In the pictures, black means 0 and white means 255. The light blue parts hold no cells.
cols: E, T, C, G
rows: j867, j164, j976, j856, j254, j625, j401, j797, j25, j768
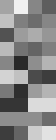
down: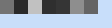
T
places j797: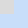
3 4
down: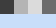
G
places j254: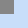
1
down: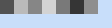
E
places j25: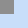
1 2 3

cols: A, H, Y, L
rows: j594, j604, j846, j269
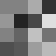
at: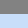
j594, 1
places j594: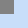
1 2

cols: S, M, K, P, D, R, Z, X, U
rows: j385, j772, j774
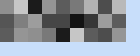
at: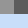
j385, 4
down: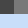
P
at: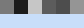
j774, 4
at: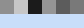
j385, 1

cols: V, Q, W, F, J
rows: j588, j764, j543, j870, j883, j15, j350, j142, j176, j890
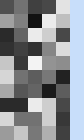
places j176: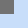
2 3
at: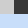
j176, 4

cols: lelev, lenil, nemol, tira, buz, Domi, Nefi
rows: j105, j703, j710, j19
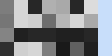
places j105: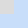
7
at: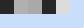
j105, 3
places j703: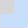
2 6
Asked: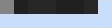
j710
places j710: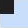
2 5 6
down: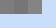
lelev
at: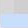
j703, 2

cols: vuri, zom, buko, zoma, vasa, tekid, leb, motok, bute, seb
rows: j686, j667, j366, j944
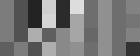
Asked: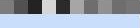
j667
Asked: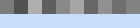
j366
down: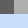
zoma
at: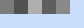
j366, 1

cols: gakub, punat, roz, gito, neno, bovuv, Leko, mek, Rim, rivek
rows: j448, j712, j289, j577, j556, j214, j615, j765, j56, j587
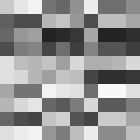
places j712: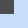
2 3 7
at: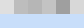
j556, 1
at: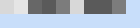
j765, 2

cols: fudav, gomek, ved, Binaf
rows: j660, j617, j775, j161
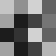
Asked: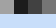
j617
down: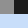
gomek

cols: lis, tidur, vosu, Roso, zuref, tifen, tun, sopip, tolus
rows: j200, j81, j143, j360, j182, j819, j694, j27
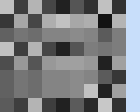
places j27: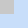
8
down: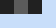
sopip
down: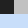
zuref
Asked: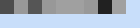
j182

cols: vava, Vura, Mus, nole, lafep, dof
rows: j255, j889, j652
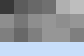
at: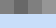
j652, 1
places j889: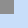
1 3 5
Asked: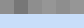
j889
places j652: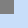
1 3 6

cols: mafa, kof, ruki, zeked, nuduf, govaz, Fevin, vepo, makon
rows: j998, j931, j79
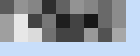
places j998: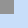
2 6
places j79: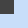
5 6
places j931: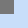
4
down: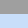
mafa
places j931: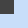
3 6
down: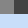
ruki
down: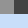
govaz

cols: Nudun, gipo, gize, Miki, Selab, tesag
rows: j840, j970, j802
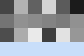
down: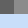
gize
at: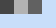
j840, 1
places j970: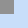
2 6
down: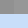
tesag

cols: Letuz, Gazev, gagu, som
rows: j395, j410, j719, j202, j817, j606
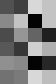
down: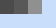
Letuz
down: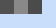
Letuz
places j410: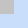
2 4
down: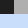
som
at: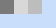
j606, 2
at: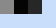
j817, 2
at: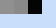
j817, 1

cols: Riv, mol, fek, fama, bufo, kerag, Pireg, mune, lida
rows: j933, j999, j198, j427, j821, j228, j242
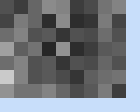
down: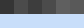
Pireg
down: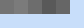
mune
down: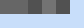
fek

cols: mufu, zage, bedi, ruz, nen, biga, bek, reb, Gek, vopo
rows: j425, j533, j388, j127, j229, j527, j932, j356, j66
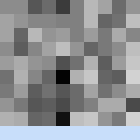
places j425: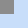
1 2
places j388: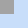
1
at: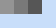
j356, 1
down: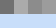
Gek
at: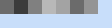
j425, 4
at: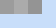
j229, 1

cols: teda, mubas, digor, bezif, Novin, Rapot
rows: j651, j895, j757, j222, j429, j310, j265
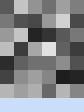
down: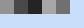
digor
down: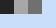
digor
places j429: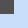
6

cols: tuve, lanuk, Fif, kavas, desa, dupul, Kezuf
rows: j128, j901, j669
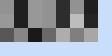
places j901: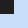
2
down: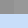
tuve
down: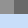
kavas
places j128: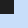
2 7

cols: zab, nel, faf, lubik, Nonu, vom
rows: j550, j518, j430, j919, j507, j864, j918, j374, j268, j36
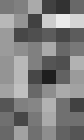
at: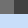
j374, 5
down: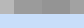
zab
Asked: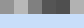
j507
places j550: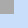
3
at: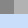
j374, 3

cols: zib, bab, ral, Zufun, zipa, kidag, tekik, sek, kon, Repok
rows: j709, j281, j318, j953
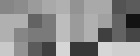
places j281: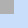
1 2 7
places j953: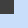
4
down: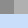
bab
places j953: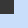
6 7
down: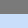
Zufun
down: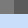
ral

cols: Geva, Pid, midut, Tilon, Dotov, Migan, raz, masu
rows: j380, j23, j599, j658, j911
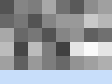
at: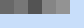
j599, 2
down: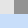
Migan
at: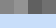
j599, 5
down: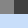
Dotov
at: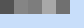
j380, 1

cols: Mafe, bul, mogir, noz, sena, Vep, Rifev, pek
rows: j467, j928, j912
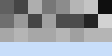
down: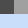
Vep
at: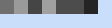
j928, 1
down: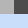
Vep
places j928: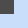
5 6
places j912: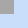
1 3 4
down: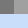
noz

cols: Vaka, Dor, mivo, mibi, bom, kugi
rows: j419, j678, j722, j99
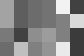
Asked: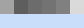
j678
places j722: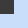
6
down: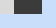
kugi

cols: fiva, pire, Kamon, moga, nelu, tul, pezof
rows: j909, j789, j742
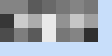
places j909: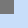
5 7
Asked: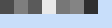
j742

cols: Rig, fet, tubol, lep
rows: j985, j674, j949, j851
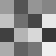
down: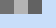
fet
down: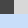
tubol
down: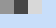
tubol
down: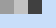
Rig

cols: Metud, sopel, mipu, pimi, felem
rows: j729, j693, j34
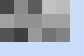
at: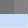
j34, 4
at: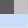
j729, 3
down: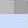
felem
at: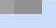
j693, 1
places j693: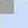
1 4 5
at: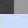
j34, 2

